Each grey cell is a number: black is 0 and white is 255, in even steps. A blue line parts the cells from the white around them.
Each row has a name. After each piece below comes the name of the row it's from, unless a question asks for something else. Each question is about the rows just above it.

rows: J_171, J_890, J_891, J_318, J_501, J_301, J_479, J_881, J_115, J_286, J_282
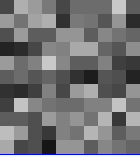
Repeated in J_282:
[149]
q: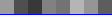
J_286
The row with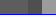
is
J_115
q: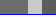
J_171
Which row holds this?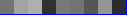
J_890
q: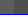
J_115

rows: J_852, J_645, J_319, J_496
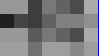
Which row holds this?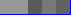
J_319
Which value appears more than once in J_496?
[158]

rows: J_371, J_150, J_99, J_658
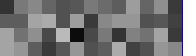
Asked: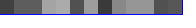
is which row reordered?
J_150
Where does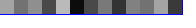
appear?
J_99
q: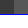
J_658
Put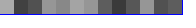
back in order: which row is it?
J_658
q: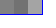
J_99

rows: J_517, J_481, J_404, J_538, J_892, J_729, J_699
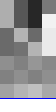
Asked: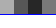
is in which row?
J_517
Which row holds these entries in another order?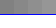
J_892
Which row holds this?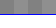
J_729
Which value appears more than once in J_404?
[106]
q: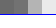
J_538
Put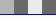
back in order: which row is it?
J_404

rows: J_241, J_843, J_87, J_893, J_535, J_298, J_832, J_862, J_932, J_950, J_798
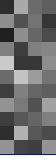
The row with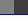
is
J_893
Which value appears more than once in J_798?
[148]
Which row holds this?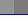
J_862
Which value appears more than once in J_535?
[54]
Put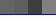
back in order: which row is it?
J_832
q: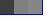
J_893

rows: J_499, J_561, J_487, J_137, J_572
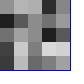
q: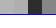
J_499
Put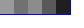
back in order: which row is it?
J_561

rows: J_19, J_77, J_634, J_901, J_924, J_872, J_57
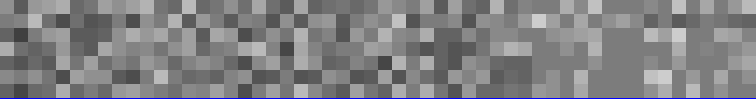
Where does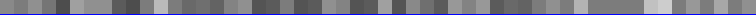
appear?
J_872
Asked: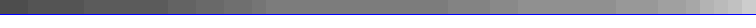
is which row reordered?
J_872
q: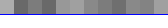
J_57
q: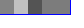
J_77

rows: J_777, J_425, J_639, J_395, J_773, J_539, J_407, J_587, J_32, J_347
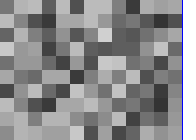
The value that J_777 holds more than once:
[187]
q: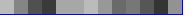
J_587
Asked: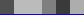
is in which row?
J_777
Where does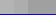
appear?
J_347
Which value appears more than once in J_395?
[94]
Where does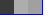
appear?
J_777

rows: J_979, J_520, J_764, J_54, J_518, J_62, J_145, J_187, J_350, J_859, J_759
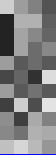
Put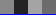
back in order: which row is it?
J_54
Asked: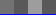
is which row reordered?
J_145
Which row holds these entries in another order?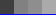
J_350

